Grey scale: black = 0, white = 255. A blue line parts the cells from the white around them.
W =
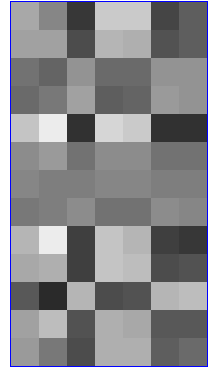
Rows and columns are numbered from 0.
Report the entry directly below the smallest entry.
189
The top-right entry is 94
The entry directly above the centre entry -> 140
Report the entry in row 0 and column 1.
134
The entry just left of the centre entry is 126
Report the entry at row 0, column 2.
55
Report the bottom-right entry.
106
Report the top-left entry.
168
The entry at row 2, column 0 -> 114
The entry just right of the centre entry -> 134
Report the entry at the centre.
134
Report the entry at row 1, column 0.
161
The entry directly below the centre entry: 114
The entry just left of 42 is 88
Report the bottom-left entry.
154
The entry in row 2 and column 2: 147

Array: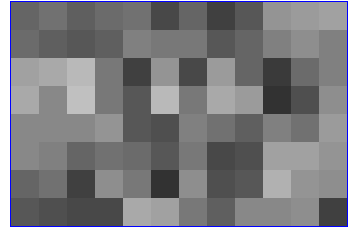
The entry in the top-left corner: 101
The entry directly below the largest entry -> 136
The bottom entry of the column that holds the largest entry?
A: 72
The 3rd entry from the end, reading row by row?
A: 136
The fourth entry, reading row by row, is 107
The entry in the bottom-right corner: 64
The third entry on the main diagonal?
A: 185
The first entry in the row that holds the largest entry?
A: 169
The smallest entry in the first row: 64
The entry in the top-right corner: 161
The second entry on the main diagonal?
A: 95
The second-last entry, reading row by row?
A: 142
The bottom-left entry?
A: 87
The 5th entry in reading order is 113
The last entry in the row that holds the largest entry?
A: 142
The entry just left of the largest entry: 136
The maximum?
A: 192

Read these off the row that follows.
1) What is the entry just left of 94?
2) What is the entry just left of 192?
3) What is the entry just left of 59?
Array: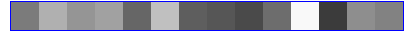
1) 192
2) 102
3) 249

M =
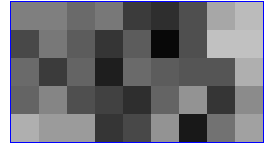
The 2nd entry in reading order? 127
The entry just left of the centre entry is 30
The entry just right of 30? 106
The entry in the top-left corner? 127
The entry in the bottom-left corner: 175
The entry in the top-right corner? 187
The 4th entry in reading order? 120
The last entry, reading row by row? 161
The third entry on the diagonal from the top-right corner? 85
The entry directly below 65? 53
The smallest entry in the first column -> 72
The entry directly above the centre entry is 92
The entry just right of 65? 46

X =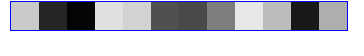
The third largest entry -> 210
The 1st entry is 202
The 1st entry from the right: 174
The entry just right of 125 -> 232

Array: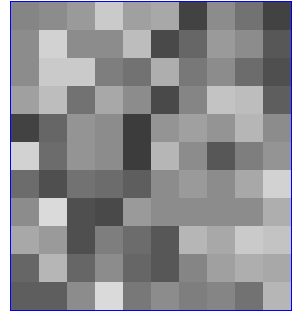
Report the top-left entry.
133
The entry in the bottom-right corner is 182
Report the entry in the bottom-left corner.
94
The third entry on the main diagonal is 202
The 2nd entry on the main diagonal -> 210
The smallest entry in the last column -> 66
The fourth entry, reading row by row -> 202
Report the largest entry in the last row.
218
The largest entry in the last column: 210
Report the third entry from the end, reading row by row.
133
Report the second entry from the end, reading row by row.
114
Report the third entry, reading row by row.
154

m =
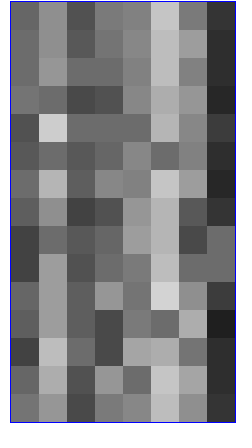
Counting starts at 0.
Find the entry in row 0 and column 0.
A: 102
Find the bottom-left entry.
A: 116
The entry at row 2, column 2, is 108
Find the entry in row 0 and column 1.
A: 143
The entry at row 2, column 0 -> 108
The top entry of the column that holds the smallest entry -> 52
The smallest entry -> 31
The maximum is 211
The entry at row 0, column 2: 81
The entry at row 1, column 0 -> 108
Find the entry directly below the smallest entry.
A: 46
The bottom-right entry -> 52
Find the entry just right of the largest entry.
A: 143
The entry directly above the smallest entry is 60
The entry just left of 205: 81
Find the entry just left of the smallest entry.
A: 173

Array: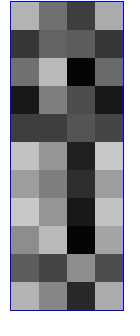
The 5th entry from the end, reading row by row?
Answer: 77
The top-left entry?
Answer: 179
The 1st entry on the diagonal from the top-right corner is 171
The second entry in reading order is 112
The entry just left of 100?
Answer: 54
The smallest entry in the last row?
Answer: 40
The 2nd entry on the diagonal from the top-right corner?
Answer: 92
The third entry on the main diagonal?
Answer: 5
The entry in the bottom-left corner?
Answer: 179
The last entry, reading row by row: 171
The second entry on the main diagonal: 100
